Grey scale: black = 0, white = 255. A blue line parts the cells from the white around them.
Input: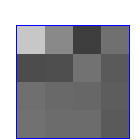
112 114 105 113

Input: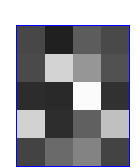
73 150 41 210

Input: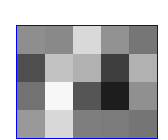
118 62 85 216

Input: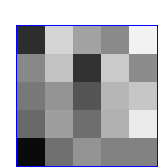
242 202 84 158 10

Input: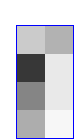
178 55

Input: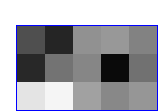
130 10 161

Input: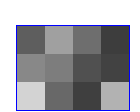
61 80 104

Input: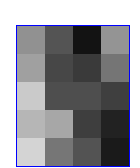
148 58 78 182

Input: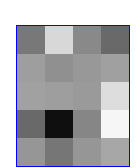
105 152 158 105
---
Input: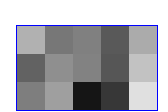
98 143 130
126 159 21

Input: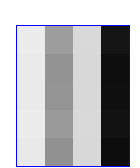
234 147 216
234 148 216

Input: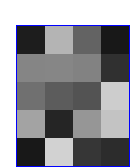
133 134 130
112 92 83

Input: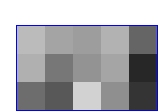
176 119 147
109 88 210

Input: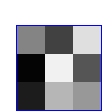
4 241 85
28 182 152

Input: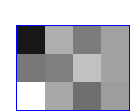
120 127 193
255 168 111
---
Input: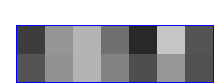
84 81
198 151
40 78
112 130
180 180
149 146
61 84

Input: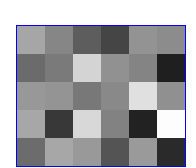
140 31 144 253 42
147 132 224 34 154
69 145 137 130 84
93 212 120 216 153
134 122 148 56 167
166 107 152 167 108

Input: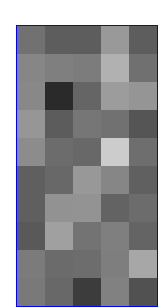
93 112 149 85 110 96 108 100 167 81
153 177 156 113 204 134 99 127 126 129
93 124 101 118 104 152 147 115 109 60
93 127 42 92 108 104 146 160 107 104
113 134 136 150 140 95 95 89 123 121

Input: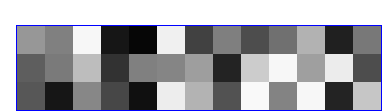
120 77 198
32 236 35
178 159 247
112 247 131
77 204 249
127 35 82
65 158 179
240 133 237
6 128 16
22 50 71
247 189 135
128 122 22
151 94 87

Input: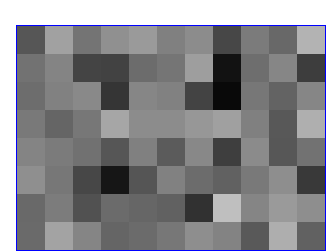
179 61 134 175 114 57 142 97
104 134 99 88 87 142 154 174
123 110 119 128 139 121 133 89
71 18 9 160 62 97 191 131
140 158 67 151 136 108 49 142
128 117 129 140 91 129 97 119
154 108 134 140 128 85 102 107
144 66 53 166 86 22 107 101
116 68 137 119 113 71 81 133
161 132 129 101 123 119 124 163
86 114 109 121 132 143 105 106

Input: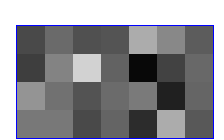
92 104 101 88
136 66 32 172
172 8 122 44
84 98 107 100
80 210 83 73
106 131 113 120
73 62 148 120

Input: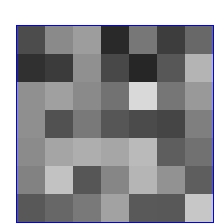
104 180 153 127 113 94 199
61 87 118 69 94 146 88
119 38 217 75 186 181 89
41 72 114 86 166 134 162
157 144 138 121 174 86 121
138 59 160 81 165 194 103
76 48 144 143 139 130 88

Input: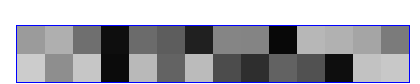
123 200
165 194
177 14
183 81
8 98
132 46
133 76
32 187
93 99
107 185
14 11
111 198
175 142
155 204

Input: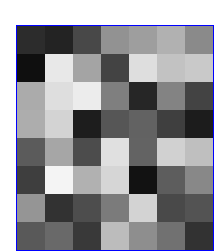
138 201 67 28 191 136 83 50
177 194 131 63 209 93 73 113
158 222 38 98 99 18 211 142
146 67 127 86 224 214 123 188
72 164 236 29 76 177 77 57
35 232 222 211 166 244 50 105
44 15 171 173 91 62 149 89
